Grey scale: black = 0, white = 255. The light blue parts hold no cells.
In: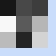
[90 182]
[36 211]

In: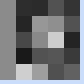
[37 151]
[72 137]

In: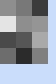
[142 149]
[86 168]

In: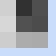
[81 76]
[172 170]

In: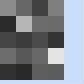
[182 108]
[60 75]

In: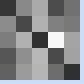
[72 177]
[177 48]

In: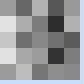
[173 124]
[111 136]

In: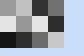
[151 228]
[46 108]

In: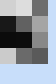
[97 165]
[12 136]
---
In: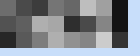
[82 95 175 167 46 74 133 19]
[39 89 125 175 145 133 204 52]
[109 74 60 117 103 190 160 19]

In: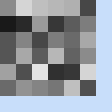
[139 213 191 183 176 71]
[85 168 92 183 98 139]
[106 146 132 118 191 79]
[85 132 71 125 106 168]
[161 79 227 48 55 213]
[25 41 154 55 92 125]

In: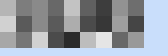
[181 125 138 104 195 96 61 146 110]
[167 118 209 75 42 189 229 104 153]
[209 90 138 90 173 75 55 159 69]

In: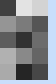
[64 227 211]
[177 137 101]
[149 123 85]
[93 49 108]
[170 37 71]

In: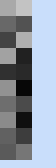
[169 195]
[67 175]
[90 118]
[104 82]
[110 75]
[97 61]
[48 41]
[162 33]
[139 15]
[146 7]

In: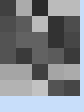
[179 179 194 83 70]
[64 171 43 187 187]
[165 165 64 165 171]
[83 98 98 50 70]
[77 91 187 50 77]
[83 58 98 91 58]
